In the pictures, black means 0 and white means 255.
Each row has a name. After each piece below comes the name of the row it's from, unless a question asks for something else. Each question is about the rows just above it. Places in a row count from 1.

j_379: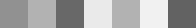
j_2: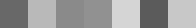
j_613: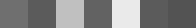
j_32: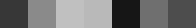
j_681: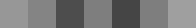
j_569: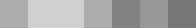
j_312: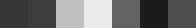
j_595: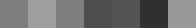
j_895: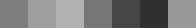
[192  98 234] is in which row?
j_613
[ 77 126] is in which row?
j_681
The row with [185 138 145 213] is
j_2

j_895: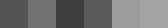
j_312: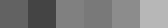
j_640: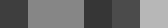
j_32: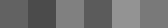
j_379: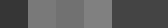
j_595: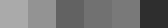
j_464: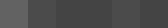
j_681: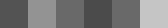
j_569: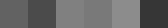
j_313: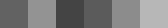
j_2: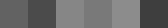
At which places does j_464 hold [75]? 2 5
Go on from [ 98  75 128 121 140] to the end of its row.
[54]
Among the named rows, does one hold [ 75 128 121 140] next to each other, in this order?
yes
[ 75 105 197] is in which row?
j_681
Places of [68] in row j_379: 5 6
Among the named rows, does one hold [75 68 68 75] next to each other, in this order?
yes

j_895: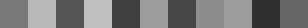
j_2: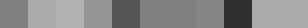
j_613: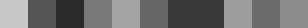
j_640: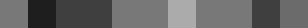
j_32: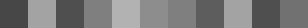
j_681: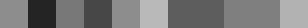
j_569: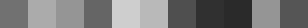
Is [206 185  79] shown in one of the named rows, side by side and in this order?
yes
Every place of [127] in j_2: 1 6 7
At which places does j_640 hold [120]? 1 5 6 8 9
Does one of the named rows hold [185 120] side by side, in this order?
no

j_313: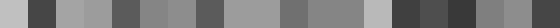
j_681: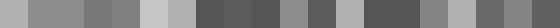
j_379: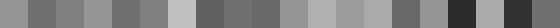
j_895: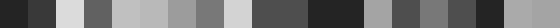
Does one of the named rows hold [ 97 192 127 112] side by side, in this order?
no
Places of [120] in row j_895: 8 16
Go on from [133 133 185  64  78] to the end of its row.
[ 57 127 141  70]
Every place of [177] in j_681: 1 7 13 17
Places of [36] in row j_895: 1 12 13 18
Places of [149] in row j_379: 1 4 11 16

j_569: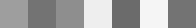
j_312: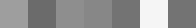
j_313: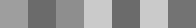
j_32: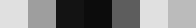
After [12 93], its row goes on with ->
[224 187]
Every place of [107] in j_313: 2 5

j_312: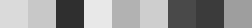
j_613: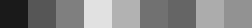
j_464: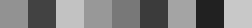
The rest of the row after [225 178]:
[113 101 172 146]
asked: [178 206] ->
j_312

